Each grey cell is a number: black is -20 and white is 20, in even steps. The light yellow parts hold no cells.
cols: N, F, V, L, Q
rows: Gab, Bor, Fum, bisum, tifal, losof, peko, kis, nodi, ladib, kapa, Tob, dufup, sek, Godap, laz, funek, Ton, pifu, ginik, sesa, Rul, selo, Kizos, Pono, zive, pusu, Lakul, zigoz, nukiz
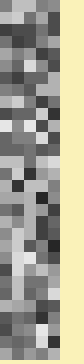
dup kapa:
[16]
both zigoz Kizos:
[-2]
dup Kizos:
[-2]

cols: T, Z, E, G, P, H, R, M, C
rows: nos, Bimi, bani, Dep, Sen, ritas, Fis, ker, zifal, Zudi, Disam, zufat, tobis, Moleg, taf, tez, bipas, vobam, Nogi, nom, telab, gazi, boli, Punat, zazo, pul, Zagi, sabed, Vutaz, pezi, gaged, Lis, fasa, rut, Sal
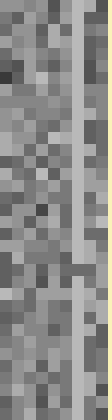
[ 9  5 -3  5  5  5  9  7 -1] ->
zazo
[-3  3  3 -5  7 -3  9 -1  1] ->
bani
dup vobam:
[3]
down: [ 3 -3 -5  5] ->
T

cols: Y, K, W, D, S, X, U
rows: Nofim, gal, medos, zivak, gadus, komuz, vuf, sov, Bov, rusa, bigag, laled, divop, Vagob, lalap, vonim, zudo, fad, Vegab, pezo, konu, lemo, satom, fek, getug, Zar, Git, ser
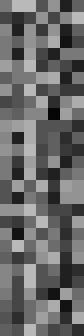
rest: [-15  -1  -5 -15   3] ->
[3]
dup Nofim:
[9]
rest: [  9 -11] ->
[ -5  -9 -15]
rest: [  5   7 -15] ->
[-1]

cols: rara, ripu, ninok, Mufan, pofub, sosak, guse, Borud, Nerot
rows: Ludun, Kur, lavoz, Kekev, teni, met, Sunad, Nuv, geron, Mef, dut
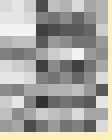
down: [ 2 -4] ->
Borud
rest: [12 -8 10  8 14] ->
[6 8]

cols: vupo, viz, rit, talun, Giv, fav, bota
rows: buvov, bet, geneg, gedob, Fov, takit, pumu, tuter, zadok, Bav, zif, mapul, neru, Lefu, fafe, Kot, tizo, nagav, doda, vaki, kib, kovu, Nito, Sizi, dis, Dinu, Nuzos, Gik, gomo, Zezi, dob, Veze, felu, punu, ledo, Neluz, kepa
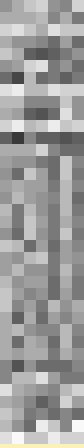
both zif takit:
[13]
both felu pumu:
[9]
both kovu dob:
[3]
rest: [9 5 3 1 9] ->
[-3]
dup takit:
[3]
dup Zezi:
[7]

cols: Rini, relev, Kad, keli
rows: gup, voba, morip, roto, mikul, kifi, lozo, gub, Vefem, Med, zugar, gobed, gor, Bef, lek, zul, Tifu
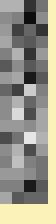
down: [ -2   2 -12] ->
keli
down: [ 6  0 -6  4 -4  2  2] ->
Rini
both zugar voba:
[2]

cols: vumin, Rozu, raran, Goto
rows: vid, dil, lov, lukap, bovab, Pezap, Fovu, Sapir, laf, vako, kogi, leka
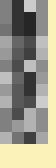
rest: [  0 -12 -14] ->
[2]
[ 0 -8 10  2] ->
Pezap
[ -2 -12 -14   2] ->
lov
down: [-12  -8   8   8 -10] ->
raran

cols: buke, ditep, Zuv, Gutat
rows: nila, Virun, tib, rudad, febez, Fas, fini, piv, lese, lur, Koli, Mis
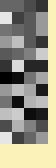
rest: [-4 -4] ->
[ -8 -12]
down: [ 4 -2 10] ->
buke
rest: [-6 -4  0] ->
[12]
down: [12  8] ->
ditep
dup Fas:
[-14]

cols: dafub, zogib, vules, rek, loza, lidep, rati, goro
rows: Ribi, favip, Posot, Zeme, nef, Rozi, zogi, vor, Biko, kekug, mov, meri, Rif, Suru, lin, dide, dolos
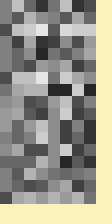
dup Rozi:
[-4]
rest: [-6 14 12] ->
[12]
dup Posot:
[12]

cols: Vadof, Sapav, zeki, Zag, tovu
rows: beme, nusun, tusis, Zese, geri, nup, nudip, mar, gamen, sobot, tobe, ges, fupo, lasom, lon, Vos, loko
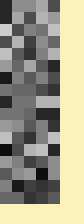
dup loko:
[-4]
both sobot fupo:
[-14]
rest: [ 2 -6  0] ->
[-12]
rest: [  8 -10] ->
[ 2 -4]
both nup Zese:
[-4]

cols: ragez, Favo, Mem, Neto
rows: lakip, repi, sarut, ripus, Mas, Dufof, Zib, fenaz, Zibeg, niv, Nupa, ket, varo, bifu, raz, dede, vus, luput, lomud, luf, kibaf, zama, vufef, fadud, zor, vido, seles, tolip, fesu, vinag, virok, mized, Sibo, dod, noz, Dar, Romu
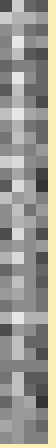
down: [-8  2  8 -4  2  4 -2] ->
ragez
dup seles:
[8]
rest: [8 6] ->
[0]
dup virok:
[0]

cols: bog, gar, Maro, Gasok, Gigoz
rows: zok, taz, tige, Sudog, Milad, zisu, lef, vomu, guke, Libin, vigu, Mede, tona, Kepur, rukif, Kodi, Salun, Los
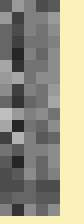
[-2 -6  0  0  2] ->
tona
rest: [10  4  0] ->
[ 2 -2]
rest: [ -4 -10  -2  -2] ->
[0]
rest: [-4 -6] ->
[-6]
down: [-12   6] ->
gar
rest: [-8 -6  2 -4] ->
[0]
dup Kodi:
[-8]

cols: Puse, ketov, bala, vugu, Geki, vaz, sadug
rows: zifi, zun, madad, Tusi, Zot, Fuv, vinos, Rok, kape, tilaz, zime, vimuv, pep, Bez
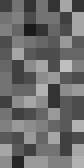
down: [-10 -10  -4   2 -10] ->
ketov
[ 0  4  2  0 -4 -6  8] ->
zime

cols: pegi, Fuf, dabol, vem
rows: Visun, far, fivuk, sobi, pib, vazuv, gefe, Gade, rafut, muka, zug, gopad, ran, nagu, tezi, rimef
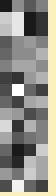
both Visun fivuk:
[-16]
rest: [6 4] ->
[-8 -4]
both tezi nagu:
[6]
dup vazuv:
[6]
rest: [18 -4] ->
[-10]
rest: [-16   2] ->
[-6  0]

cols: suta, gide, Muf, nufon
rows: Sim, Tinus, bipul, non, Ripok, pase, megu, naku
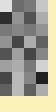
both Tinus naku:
[7]
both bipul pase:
[-1]
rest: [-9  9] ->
[  1 -15]

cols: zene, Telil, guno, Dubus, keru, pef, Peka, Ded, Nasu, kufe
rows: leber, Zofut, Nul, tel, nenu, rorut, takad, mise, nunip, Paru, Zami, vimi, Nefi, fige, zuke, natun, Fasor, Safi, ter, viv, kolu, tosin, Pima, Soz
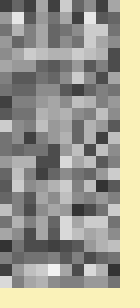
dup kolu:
[-8]
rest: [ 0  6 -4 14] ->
[ 6 12 12 -2]
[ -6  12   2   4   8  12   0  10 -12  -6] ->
natun
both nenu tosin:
[-8]

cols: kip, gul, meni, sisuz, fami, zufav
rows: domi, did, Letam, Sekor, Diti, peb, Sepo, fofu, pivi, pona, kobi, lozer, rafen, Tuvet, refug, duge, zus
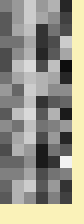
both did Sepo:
[6]
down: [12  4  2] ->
meni
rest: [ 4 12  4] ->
[  8 -14]
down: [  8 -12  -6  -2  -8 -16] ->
sisuz
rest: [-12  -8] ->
[12]
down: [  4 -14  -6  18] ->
zufav
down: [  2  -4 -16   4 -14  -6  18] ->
zufav

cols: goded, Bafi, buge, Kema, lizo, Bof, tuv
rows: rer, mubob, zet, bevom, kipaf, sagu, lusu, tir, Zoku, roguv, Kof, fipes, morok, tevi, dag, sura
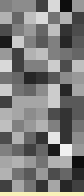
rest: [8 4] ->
[ -2   8   8 -18]
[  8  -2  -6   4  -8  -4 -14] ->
dag
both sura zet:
[-12]
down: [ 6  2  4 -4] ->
buge
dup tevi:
[8]

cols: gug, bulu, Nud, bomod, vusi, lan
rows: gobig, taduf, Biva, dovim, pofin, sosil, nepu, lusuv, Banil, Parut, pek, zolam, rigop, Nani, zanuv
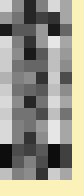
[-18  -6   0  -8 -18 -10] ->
Nani
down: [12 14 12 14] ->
gug
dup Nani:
[-18]
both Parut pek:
[-2]

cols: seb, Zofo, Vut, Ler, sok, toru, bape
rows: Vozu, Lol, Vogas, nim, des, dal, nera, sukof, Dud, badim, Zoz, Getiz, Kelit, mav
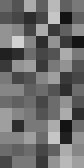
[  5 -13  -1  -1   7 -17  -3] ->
Zoz
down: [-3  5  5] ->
seb
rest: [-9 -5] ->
[7 1]

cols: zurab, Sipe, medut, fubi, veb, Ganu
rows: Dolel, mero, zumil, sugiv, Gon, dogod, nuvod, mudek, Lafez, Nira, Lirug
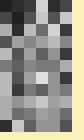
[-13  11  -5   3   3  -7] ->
Lirug
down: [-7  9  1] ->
medut
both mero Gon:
[-7]

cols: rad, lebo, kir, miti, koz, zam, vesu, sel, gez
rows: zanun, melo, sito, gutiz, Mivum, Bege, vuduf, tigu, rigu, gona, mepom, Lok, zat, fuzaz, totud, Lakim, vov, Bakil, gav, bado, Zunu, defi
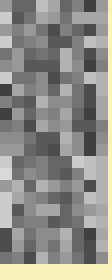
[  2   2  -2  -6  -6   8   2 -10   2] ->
Lok
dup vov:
[0]
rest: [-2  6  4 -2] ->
[6 6 6]
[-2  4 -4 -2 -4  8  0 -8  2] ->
Mivum
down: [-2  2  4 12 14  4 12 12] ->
rad
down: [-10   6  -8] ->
sel
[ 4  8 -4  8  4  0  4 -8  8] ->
Lakim

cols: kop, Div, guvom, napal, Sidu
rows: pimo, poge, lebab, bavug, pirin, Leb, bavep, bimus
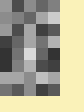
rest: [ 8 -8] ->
[-10]
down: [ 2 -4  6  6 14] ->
guvom
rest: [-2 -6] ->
[  2 -10  -6]
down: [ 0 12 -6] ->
Sidu
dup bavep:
[6]
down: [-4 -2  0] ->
Div

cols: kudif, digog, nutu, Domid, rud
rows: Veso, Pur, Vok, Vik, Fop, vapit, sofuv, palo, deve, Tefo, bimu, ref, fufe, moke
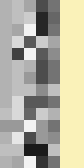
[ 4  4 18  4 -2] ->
bimu
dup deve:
[-6]
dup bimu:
[4]
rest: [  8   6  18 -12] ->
[-2]
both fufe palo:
[10]
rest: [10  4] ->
[-8 -2]
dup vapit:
[8]

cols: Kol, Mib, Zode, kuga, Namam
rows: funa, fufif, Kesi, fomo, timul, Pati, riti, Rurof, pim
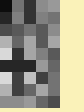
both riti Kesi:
[-2]
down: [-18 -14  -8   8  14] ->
Kol
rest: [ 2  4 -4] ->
[-8]
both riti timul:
[14]
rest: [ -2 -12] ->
[2 4]
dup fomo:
[6]

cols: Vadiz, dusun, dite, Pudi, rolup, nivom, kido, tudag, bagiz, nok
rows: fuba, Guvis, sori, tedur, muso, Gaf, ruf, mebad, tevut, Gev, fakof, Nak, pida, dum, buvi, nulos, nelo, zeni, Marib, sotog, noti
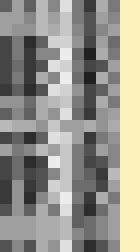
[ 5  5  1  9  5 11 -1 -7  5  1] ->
Guvis
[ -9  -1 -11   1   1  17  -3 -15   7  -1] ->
muso
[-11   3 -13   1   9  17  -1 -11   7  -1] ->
nelo
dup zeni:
[-5]
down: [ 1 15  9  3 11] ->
rolup

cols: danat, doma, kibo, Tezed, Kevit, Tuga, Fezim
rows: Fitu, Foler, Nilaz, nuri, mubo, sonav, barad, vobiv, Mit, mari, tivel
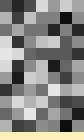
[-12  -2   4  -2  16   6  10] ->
vobiv
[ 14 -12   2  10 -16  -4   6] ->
sonav
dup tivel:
[2]

